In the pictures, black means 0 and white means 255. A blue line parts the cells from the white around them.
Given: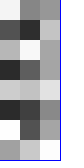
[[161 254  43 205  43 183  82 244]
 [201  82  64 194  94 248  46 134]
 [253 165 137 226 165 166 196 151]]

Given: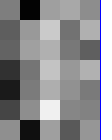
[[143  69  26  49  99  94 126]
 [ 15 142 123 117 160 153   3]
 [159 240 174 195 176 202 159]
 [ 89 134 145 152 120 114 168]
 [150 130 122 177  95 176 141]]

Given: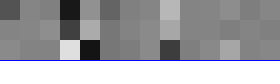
[[138 132  83]
 [131 134 133]
 [131 142 128]
 [223  64  24]
 [ 20 171 145]
 [119 119 100]
 [125 131 128]
 [138 138 133]
 [ 61 167 183]
 [127 132 132]
 [137 132 133]
 [166 127 141]
 [131 132 126]
 [135 128 134]]

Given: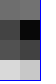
[[217  81  67 110]
 [200  65   8 114]]

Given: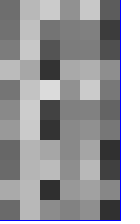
[[106 170 106 103 153 137 117 187 124 113 110]
 [184 185 181 180 202 204 195 167 200 192 184]
 [140  47 187 166  51  66 219  51  84 116 203]
 [130 152 142 137 137 128 145 169 124 125 145]
 [143 161 184 165 144 129 203 175 125 128 200]
 [ 48 135  64  48 119 100 120 142  79  60  92]]

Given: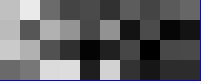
[[106 202 187 192]
 [119 177  86 234]
 [219  81 177 107]
 [221  47 148  68]
 [ 30   4  71  74]
 [210  32 146  49]
 [ 50  70  19  92]
 [ 22   0  75  68]
 [ 44  72   6  90]
 [ 44  73  19 102]]

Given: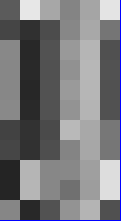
[[134  37  36  70  66 137 135 135 136  69  91]
 [ 40 182 181  49  50  41  39  41  40  48 231]
 [ 82 135 135  78  74  82  82  81  82  76 167]
 [147 112 136 132 185 147 154 145 153 135 132]
 [180 157 159 167 168 180 182 183 181 168 165]
 [ 80 222 221 118 119  81  81  82  80 117 228]]
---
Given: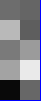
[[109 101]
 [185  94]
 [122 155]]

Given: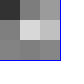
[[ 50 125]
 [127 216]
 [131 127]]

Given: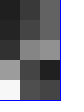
[[ 31  57]
 [ 36  68]
 [ 49 133]]

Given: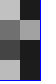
[[193  27]
 [112 162]
 [ 68  27]]

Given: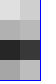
[[224 207]
 [177 185]
 [ 38  56]]

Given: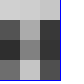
[[208 206]
 [ 83 171]
 [ 46 129]]

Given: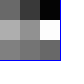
[[105  57]
 [174 145]
 [128 116]]
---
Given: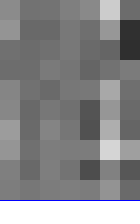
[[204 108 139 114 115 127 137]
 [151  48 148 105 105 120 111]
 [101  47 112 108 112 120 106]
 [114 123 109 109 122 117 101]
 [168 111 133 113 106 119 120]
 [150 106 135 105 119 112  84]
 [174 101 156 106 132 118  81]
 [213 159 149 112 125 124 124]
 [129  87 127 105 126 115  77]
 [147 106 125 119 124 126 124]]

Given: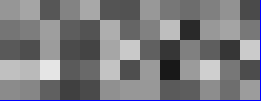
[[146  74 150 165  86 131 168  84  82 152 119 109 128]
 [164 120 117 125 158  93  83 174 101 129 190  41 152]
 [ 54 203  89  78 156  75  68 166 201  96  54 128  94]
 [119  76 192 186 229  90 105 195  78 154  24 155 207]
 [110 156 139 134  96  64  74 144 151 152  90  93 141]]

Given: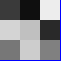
[[ 15 237  58]
 [192  41 212]
 [205 128 119]]

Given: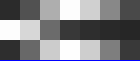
[[136  73  43  81 174 253 208]
 [ 41  38 253 215 107  56  46]
 [126  57  46 104 204 254 206]]

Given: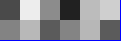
[[188 207  74 237 140  33]
 [183  91 131 184  91 132]]

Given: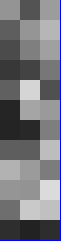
[[ 83 156 148]
 [149 182  94]
 [127 160  75]
 [ 67 119  56]
 [213  80  96]
 [165 154  37]
 [ 40 126  36]
 [ 93 189  94]
 [155 124 178]
 [147 219 149]
 [201 192 110]
 [ 34  45  46]]

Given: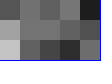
[[118  29  85 113  95]
 [ 97  80 162 115 115]
 [ 45 109 195  97  69]]

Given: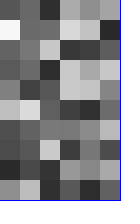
[[143 164  86 104  47 171]
 [194  41 247 106 109 216]
 [ 63  93  99 119 199  56]
 [169 199  90 106  45 200]
 [195 133 128  65  87 201]
 [ 49 108 190 218  95  64]
 [139 185  79  98 121 120]
 [119  76  75  87 202  61]
 [135 169  42  73  52 152]
 [ 45  97 143 189  48  88]]
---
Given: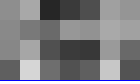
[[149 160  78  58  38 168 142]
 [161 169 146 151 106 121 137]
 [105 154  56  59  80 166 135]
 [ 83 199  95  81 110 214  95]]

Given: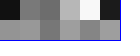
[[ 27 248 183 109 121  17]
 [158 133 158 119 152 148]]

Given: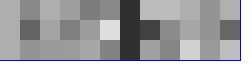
[[176 148 174 188 187  48 137 124 158 174 136 174]
 [102 148 166 139  66  48 221 156 127 164 100 174]
 [189 153 209 134 160  48 131 167 155 154 148 174]]

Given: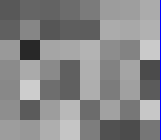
[[171 158 156 123 108  99 101  88]
 [177 168 171  93  94  86 134  96]
 [202 131 141 179 168 165  40 153]
 [ 75 164 130 175  96 138 170 139]
 [ 91 160 124 174  96 110 205 136]
 [199 119 161 108 184 157  91 142]
 [118  76  81 125 197 174 152 157]]

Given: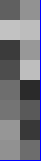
[[146  96]
 [189 194]
 [152  59]
 [190  77]
 [ 42 110]
 [ 89 116]
 [ 56 150]
 [109 145]]

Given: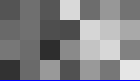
[[115 151 109 217  86 111  84]
 [169 196 214  75  78 112 105]
 [129 215 196 138  45 108 119]
 [230 119 153  81 153 106  50]]

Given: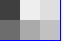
[[223 238  63]
 [193 170 109]]
